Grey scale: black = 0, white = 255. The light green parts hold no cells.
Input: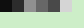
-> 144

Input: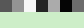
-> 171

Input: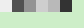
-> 206

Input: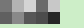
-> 200

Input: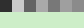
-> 169

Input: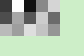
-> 222

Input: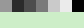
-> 202
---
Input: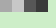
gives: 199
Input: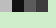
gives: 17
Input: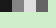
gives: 132
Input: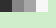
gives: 134
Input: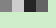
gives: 205
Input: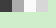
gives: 172
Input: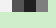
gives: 84
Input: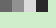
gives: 145
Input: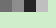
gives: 141
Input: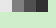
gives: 127
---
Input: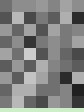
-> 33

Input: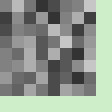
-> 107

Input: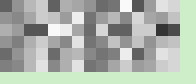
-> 214

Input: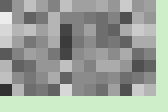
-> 139

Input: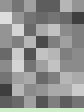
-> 203

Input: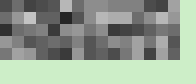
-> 85

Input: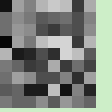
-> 37

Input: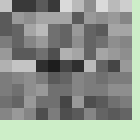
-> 124
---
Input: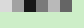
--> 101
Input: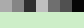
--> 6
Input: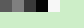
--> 247
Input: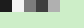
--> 176
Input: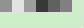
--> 128
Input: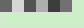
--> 113
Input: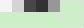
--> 151
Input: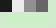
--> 102
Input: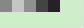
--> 35
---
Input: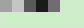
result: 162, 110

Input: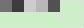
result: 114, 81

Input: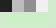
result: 33, 240

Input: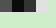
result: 81, 225

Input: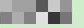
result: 183, 118

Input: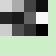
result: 214, 3

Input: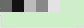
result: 105, 227
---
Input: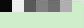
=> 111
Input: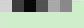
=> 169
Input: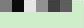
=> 64
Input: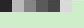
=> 70
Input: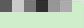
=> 150
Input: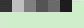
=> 106
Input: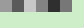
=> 47
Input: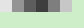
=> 126
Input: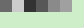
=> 138
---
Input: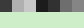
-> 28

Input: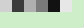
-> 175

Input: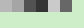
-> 82

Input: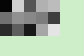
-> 94

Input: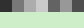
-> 202

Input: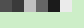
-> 192
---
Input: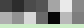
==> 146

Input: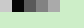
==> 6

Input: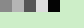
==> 181

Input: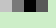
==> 121

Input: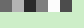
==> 180

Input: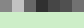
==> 194

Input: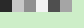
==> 199

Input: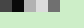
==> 9
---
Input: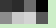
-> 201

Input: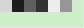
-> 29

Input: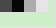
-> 6

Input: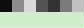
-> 140

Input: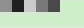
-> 32

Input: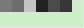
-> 109

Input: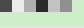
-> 234

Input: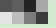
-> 189

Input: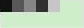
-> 87

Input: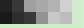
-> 46
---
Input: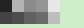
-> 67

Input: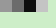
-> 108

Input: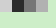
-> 118

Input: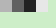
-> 97

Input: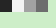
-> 109

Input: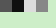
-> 85

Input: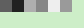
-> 95

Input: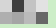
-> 103

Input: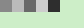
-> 105
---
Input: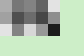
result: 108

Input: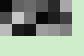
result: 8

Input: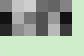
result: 81

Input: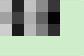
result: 173

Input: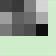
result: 97

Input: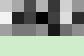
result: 64

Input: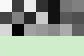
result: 17

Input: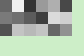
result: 62

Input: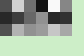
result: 145

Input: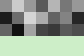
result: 99
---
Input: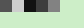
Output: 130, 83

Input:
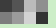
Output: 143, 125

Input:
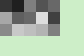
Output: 104, 137

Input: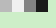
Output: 26, 186

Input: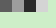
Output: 212, 93

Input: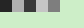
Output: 126, 37
